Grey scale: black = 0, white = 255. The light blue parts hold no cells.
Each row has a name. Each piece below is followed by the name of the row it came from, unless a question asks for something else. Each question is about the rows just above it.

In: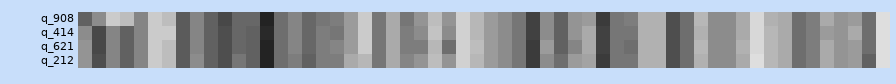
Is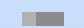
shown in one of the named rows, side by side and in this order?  yes
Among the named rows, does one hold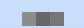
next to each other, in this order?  no
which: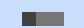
q_414
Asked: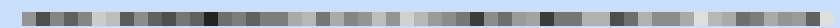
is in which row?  q_212
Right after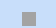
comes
[59]

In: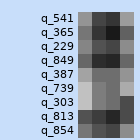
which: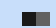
q_365
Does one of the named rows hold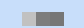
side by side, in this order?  no
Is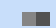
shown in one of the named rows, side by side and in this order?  yes
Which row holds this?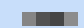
q_229

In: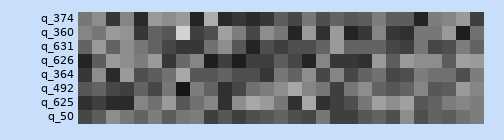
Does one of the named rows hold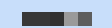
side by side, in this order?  yes
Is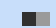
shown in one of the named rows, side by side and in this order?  yes
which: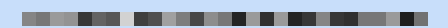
q_360
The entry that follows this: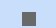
[133]
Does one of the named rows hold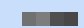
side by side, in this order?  no
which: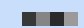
q_374
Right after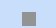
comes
[55]

